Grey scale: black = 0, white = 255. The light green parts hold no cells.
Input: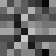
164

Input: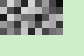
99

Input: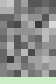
187

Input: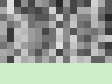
98

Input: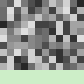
121

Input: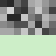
52
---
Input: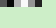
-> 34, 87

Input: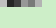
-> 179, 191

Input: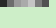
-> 81, 40

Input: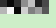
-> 73, 182

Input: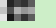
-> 93, 230

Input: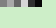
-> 7, 128

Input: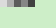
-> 65, 219
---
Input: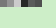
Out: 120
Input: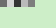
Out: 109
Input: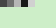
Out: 69
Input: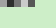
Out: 162
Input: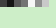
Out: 63
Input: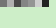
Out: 116
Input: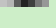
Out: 194
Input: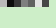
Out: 185
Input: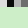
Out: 220
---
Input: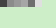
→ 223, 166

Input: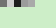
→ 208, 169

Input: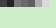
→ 217, 174

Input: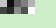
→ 253, 195

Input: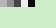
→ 236, 182

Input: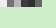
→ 238, 183

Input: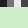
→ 234, 116

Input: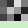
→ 223, 194

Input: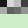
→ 215, 187
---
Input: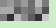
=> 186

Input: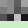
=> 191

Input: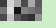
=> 89

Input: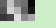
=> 221

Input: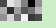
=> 114

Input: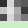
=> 160

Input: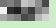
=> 128
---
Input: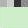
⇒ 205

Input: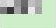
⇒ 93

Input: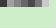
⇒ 74

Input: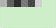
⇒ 122

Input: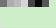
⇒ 69

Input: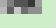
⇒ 111

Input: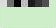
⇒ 28

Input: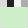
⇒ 34
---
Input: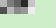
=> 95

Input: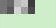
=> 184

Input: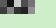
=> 201

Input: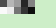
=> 156

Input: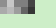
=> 127

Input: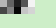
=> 31
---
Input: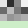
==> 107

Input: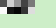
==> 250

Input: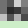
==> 113

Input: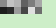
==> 29

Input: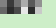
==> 102

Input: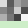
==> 135

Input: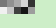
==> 240

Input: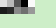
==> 27
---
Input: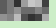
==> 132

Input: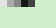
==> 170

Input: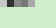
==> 51

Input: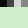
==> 72

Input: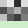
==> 94

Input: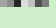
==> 139
